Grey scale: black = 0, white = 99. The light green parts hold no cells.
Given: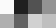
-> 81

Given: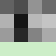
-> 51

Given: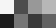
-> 22

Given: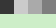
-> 66

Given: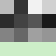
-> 62

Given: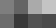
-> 32
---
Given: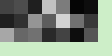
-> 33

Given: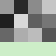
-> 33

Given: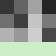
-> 28

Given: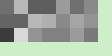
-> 47

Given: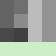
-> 57

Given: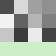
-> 26
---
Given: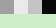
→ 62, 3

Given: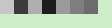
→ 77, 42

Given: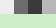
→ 92, 71

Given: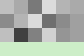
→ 74, 62

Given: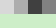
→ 84, 50

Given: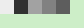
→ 92, 36
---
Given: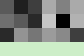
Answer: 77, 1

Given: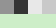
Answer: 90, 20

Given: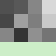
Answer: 84, 20

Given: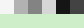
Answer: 95, 8

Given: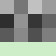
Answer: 75, 18

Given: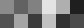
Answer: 88, 12

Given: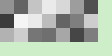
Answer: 95, 23

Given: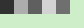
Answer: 82, 19

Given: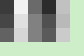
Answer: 94, 17
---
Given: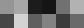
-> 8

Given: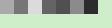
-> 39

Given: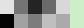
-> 41

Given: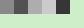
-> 79

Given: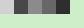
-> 40

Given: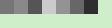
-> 79

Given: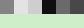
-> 6

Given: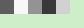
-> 22

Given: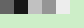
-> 58
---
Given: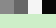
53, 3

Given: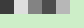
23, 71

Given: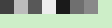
25, 53

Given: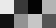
91, 33

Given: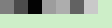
49, 78

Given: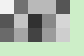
94, 80

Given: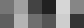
46, 20
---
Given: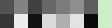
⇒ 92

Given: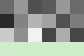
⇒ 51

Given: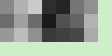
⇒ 62

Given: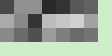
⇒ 53

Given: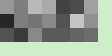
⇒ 49

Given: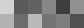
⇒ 42

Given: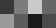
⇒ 36

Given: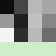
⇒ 12

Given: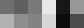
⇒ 55
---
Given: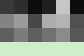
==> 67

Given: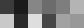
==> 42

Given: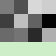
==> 74

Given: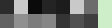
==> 11

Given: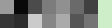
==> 56

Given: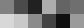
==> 67
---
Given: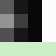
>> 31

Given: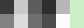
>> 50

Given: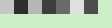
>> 77

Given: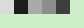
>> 85

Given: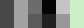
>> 28

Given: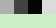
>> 68

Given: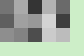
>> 55
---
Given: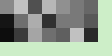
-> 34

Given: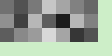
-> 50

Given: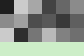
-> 37

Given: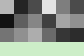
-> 56

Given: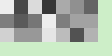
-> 63

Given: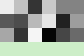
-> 61

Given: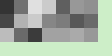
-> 41
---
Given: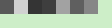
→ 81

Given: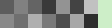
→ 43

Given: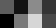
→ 47

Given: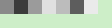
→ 23

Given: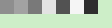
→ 63

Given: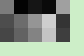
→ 38
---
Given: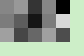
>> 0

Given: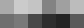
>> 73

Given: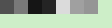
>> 58

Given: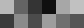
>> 75

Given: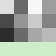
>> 61

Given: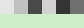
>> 43
